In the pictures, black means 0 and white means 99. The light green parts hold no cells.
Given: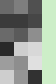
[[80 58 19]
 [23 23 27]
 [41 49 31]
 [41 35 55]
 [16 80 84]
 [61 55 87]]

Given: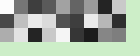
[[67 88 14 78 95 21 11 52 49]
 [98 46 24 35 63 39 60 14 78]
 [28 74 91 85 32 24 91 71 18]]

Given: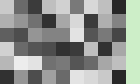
[[78 41 23 74 81 47 84 74 15]
 [19 58 30 62 41 88 84 78 15]
 [81 41 33 30 19 23 74 19 65]
 [68 58 44 19 65 84 23 68 51]
 [37 30 58 51 51 88 33 47 27]
 [71 92 88 44 47 33 41 65 74]]

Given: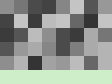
[[55 70 20 63 59 73 40 70]
 [26 76 23 73 76 40 20 76]
 [55 46 29 26 52 76 33 59]
 [33 59 66 52 29 49 66 70]
 [23 33 73 55 29 23 66 46]]

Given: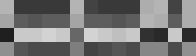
[[70 22 22 22 22 70 26 22 22 22 67 70 26 67]
 [56 33 29 29 29 49 26 29 33 29 52 52 29 56]
 [64 36 33 36 36 64 36 36 33 36 70 67 36 67]
 [12 78 78 82 78 40 82 78 74 78 19 16 78 16]]

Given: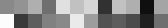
[[98 22 36 50 53 91 61 32 36 29 12 43]
 [53 57 68 43 87 75 83 19 75 68  6 64]]

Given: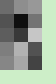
[[52 65 26]
 [49 69 32]
 [32  6 45]
 [42 55 59]
 [36 22 77]]

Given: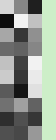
[[83 52 12]
 [18 31 21]
 [44 62 38]
 [41 38 52]
 [65 21 56]
 [31 28 59]
 [ 5 94 75]
 [35  8 87]
 [79 21 91]
 [75 25 94]]
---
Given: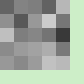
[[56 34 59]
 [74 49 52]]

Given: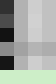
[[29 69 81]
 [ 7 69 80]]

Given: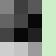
[[39 27  3]
 [26  3 13]]

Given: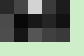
[[29  3  9]
 [30  8 33]]

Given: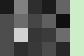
[[30 42 27]
 [30 81 21]]

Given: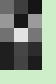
[[59  9 60]
 [44 88 46]]

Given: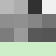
[[55 56 52]
 [48 60 34]]

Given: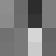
[[54 42 20]
 [44 47 83]]
